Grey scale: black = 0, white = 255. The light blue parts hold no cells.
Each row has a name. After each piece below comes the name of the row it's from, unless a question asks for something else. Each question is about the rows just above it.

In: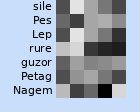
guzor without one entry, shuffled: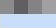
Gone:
[154]
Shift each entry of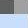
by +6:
[102 166]

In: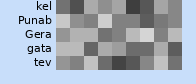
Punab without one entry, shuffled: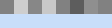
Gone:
[121]
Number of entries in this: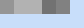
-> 5
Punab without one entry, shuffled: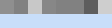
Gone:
[121]
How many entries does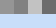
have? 4
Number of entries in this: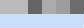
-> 6

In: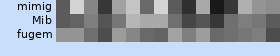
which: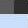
mimig
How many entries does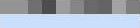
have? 10
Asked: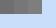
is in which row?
fugem
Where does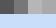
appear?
Mib
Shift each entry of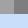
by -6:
[156 120]
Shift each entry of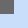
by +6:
[111]

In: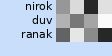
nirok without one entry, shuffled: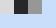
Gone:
[224]
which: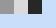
nirok
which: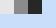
ranak

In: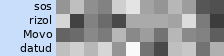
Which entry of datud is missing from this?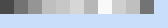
[176]
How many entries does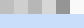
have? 6
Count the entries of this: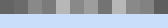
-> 12
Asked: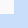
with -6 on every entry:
[243]

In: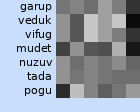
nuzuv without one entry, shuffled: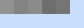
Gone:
[102]
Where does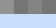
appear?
tada
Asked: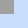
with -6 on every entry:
[154]
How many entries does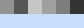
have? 6
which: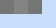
tada

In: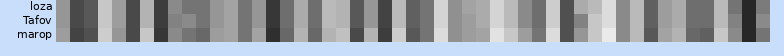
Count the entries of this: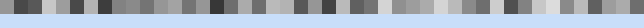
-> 46
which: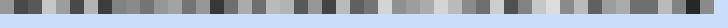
Tafov
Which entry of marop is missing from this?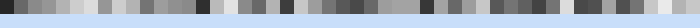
[192]
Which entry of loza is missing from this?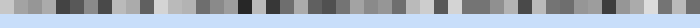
[123]
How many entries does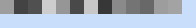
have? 13
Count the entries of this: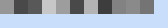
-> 11

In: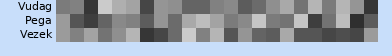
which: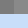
Pega
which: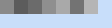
Vudag
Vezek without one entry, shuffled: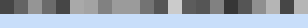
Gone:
[78]

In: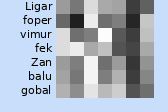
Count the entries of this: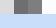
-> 4
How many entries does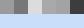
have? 6
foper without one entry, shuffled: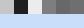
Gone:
[38]
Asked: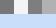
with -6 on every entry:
[113 238 120 171]
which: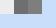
foper
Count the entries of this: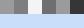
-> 6

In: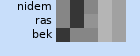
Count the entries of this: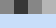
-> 4
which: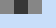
nidem

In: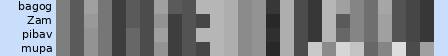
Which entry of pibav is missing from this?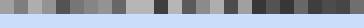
[47]
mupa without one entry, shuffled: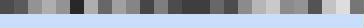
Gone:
[214]
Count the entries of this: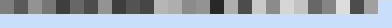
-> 27
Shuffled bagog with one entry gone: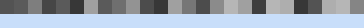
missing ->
[166]
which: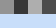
bagog
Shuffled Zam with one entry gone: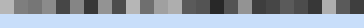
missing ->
[153]
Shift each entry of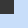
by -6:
[49]

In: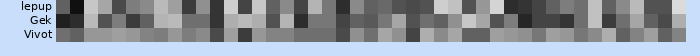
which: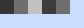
Gek
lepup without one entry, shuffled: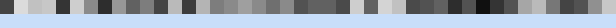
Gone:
[105]
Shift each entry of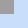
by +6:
[165]
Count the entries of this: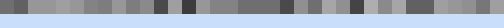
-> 36
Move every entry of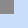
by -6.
[132]
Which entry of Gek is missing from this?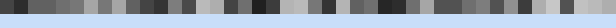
[89]
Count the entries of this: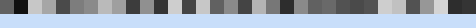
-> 34

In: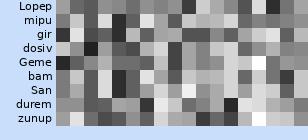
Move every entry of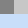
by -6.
[124 193]
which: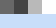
zunup
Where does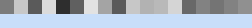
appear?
mipu
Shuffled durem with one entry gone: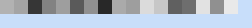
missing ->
[123]
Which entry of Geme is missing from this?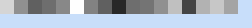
[151]
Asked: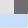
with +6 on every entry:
[232 116]
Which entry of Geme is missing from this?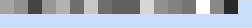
[192]

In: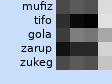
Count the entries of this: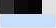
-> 4
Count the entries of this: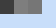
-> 3
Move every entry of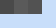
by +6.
[80 96 88]
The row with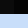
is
tifo
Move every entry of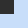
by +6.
[53]
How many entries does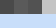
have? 4

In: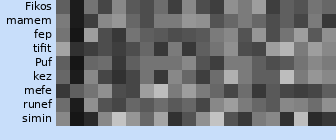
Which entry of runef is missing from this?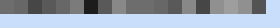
[130]
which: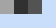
simin
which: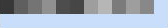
tifit
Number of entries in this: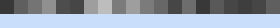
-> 20

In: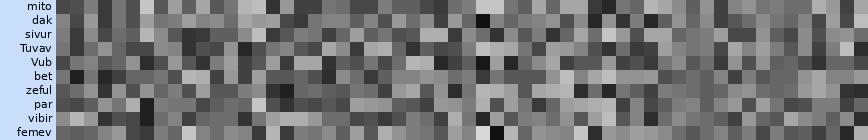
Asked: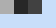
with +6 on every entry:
[180  45  71]
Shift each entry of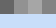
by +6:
[108 152 172 137]
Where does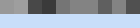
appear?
dak
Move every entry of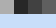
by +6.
[180  45  71 101]
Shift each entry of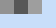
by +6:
[152  93 164]

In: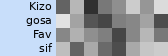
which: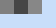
Fav
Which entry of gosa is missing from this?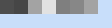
[85]
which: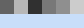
Kizo

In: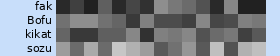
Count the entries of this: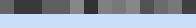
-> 14
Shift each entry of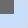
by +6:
[113]
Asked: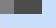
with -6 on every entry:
[122  70  70]

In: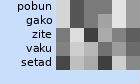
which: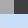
setad
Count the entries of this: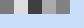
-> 5
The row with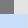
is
pobun
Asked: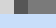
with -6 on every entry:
[207  80 116 116]
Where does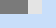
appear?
pobun

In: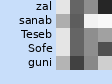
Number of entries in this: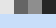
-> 4
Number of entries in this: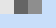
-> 3

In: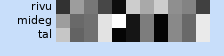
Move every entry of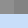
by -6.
[137 125]
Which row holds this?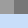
rivu
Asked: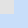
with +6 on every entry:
[233]

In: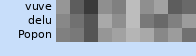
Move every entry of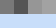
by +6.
[127  91 156 168]
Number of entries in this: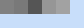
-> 5

